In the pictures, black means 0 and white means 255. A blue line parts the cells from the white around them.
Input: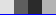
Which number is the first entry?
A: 225
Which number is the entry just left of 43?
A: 94
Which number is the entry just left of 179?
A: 43

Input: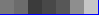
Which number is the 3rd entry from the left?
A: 59
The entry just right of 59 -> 72
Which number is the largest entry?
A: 198

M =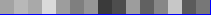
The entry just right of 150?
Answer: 58
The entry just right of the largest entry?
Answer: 157

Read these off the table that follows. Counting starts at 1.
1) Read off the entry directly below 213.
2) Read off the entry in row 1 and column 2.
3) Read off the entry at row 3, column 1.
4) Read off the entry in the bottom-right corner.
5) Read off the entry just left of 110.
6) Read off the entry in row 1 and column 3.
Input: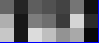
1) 169
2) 37
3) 199
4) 8
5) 125
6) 94
